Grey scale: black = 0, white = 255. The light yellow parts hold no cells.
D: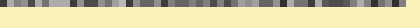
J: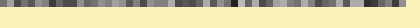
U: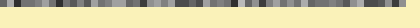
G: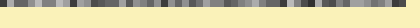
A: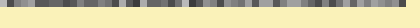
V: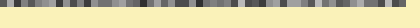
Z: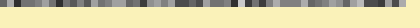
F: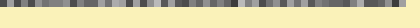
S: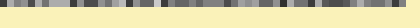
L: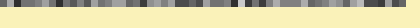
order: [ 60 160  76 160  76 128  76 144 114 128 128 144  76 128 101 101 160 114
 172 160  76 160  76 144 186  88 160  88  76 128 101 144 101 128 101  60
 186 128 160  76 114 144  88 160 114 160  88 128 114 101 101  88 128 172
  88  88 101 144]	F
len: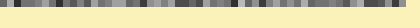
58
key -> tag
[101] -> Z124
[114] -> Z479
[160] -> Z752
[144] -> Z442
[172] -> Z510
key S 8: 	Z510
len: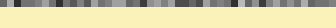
48

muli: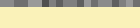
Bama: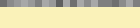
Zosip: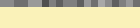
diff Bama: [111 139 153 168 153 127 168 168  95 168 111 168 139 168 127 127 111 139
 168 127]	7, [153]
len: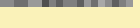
19
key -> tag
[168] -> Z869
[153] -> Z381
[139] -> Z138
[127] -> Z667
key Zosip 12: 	Z381

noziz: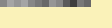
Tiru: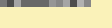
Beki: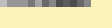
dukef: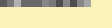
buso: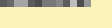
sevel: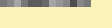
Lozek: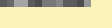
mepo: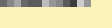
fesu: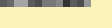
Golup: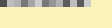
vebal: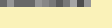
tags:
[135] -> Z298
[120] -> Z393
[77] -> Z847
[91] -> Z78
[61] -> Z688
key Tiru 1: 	Z847
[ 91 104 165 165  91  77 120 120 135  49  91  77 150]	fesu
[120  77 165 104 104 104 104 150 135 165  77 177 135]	Tiru
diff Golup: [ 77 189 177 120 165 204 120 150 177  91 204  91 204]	10, [189]
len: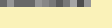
13

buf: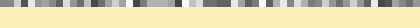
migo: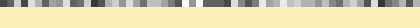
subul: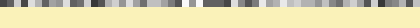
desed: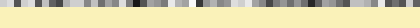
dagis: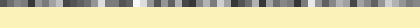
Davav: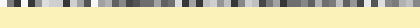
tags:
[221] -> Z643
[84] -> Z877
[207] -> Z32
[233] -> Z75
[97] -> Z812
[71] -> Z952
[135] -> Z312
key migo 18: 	Z643
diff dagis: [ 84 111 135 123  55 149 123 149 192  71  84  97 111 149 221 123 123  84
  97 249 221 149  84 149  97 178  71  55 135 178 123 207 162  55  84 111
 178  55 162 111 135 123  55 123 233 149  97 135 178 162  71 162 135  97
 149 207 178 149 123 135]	7, [162]
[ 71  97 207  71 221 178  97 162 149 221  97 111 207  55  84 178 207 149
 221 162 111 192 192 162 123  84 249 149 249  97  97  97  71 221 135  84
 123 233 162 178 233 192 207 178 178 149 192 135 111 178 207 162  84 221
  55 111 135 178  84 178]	migo

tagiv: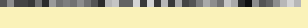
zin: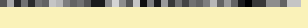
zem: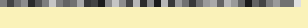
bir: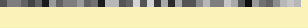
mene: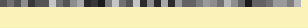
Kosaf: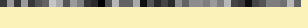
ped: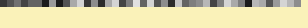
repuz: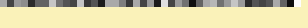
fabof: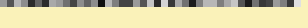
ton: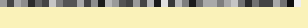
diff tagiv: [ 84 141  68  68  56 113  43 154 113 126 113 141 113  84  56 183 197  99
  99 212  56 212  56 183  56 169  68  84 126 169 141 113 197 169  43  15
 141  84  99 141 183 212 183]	14, [43]
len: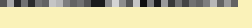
34
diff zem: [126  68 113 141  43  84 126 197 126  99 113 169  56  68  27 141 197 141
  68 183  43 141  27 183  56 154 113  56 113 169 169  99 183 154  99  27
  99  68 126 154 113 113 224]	29, [154]
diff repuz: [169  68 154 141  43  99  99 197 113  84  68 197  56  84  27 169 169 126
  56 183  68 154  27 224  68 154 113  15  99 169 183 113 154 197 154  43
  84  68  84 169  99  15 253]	19, [169]
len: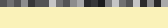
24

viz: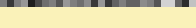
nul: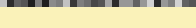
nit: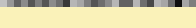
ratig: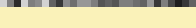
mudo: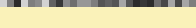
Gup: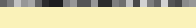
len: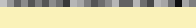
28
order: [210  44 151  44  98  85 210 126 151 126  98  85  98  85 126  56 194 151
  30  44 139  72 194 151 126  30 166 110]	nul
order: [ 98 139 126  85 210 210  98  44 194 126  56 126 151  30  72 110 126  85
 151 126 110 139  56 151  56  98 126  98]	viz
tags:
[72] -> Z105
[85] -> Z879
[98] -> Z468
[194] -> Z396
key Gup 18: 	Z396
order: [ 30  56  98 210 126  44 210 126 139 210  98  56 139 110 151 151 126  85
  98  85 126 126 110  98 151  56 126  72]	ratig
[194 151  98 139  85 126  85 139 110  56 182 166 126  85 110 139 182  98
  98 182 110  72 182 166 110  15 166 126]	nit
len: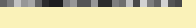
26

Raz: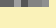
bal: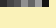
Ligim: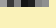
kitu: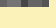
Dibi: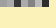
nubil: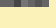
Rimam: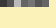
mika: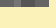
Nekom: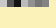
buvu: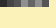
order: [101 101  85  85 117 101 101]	mika
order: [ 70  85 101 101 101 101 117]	nubil
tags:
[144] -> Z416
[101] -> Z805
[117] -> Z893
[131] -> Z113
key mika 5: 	Z805
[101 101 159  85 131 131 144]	Raz
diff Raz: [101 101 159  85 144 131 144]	4, [131]

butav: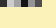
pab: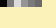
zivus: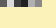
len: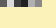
6
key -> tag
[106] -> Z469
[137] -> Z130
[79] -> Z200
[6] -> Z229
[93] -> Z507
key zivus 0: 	Z507
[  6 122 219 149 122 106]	pab
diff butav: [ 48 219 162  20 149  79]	1, [204]
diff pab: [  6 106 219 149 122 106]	1, [122]

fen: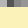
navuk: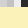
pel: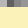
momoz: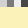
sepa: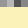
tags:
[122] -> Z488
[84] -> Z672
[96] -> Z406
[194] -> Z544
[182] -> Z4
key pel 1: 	Z406
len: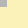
1
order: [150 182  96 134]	pel
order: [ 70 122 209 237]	momoz
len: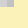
2
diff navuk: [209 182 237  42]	1, [194]

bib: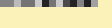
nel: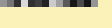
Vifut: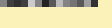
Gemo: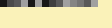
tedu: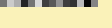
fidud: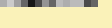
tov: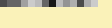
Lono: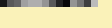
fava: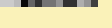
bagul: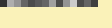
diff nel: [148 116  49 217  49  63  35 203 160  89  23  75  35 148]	12, [23]
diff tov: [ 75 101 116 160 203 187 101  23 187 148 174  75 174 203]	2, [101]
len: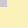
1
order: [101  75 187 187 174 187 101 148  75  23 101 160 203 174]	fidud
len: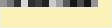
14

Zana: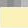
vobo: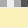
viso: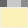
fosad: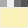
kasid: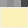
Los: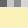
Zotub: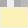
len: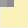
2
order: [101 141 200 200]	viso
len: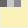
3

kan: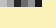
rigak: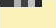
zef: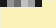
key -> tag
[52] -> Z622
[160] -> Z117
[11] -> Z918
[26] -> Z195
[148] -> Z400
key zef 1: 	Z400
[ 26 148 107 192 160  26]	zef
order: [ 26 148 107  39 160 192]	kan
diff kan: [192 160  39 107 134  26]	4, [148]

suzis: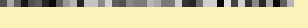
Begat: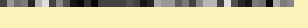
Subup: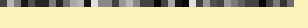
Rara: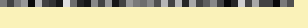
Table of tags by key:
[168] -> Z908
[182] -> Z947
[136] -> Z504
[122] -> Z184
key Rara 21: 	Z504
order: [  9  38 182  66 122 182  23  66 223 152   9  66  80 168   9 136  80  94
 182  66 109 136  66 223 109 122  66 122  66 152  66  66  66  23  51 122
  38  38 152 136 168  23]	Subup
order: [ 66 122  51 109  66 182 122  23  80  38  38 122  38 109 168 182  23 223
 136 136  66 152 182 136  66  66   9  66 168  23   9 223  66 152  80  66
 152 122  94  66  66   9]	Subup

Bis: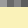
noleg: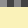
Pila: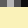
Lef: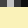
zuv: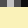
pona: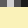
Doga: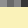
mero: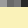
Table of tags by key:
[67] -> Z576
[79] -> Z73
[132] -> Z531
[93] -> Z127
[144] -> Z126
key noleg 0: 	Z126
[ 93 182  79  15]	Pila
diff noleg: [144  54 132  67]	1, [67]

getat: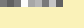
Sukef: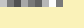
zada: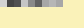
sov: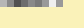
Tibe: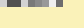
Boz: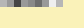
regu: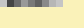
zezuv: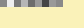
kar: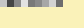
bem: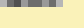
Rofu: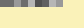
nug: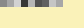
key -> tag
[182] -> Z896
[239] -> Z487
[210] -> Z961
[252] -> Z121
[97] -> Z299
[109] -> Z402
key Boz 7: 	Z487
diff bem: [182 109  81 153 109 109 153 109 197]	8, [182]
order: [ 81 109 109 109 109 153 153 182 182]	bem
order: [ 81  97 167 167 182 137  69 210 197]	zada
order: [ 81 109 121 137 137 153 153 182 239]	sov
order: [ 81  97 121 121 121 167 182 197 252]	Sukef

